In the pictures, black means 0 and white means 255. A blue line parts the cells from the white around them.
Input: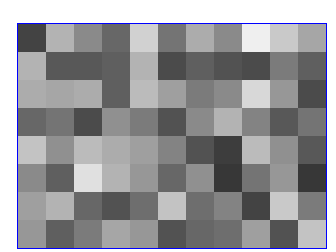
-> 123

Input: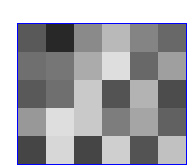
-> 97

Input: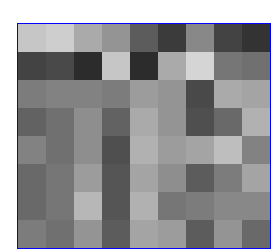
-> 136

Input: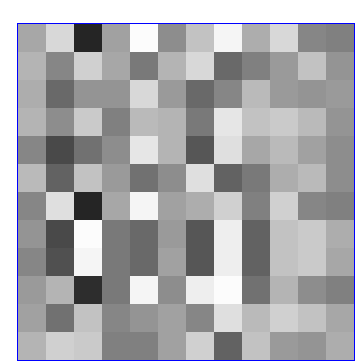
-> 167

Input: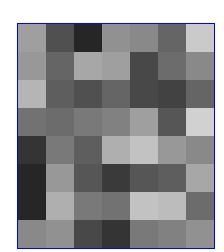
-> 108

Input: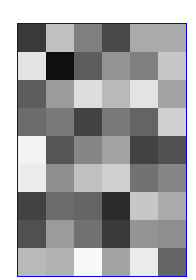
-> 142

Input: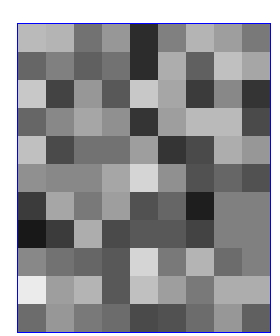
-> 173

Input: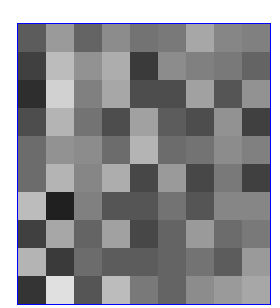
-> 154
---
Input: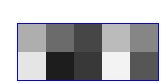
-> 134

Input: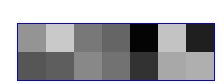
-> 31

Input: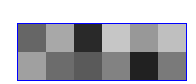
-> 191

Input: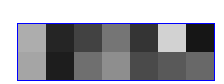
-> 22

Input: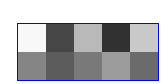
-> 201

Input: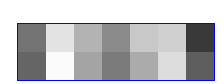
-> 57

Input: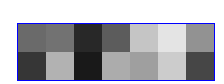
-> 146

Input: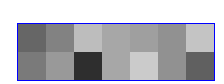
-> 196

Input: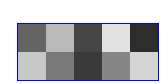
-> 45
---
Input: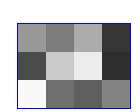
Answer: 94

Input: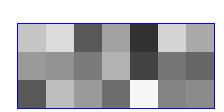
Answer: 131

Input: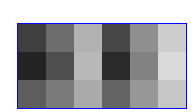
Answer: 151

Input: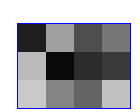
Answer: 100

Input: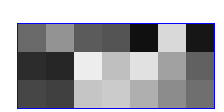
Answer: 140

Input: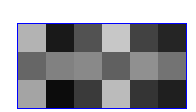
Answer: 52

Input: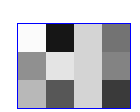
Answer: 212

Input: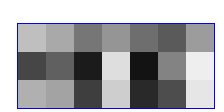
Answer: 77
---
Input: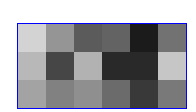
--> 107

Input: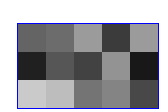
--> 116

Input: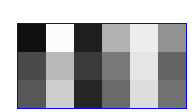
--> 106

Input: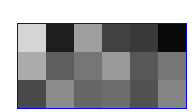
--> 110

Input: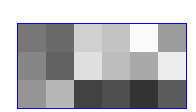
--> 79

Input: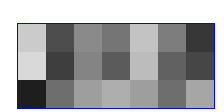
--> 158

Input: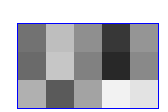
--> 163
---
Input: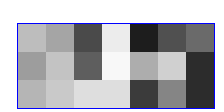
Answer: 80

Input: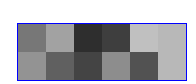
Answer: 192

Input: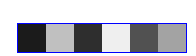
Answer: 81

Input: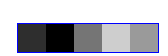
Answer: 206

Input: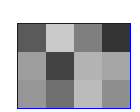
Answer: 127

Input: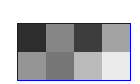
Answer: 61

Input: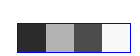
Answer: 76

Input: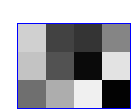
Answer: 52
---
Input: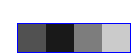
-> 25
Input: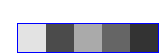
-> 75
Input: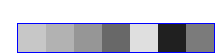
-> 178
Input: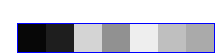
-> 30
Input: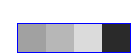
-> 183
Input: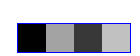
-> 163
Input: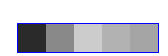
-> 137
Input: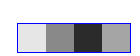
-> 137
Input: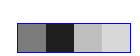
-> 30
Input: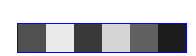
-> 234
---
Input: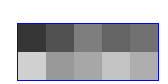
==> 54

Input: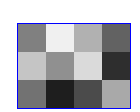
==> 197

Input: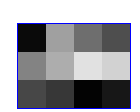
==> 131

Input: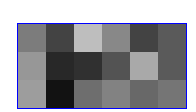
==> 151

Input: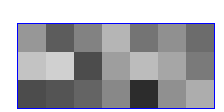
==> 195

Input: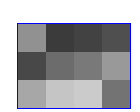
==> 72

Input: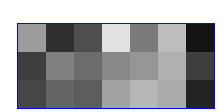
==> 62

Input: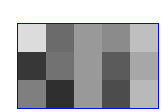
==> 55
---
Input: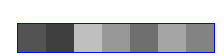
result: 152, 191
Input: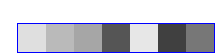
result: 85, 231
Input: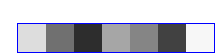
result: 166, 247
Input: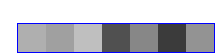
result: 80, 191
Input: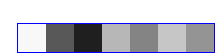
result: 183, 248
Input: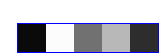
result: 113, 252
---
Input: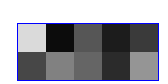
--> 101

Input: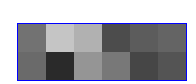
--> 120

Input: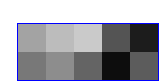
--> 100

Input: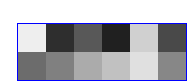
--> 193

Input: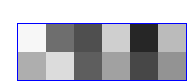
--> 161

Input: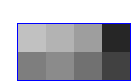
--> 139

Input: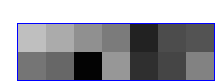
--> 47

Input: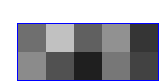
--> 31

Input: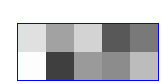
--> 154
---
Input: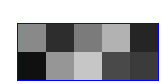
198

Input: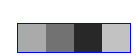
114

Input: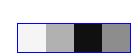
177

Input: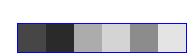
212

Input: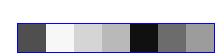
16

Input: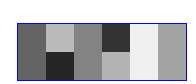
179

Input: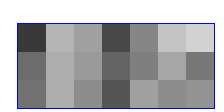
160

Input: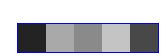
138
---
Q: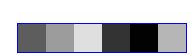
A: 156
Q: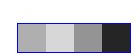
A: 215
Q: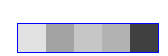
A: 163
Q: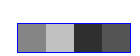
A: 193
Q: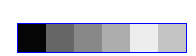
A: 102
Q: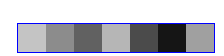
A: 140
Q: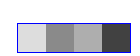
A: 138
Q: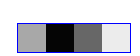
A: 5
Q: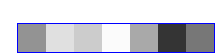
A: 224
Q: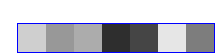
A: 152
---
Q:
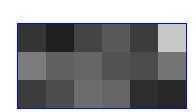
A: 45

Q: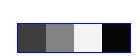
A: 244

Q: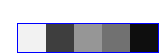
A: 113

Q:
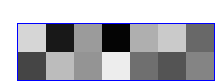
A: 84

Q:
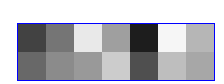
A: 190

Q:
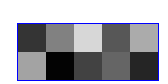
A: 101

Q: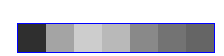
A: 115

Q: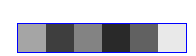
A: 97

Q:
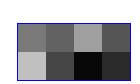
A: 8
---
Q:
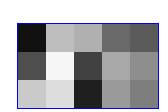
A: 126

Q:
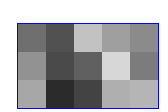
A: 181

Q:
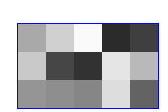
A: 99

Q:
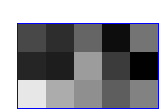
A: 130

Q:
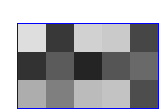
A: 77

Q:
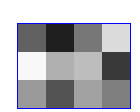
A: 127

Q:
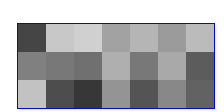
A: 98
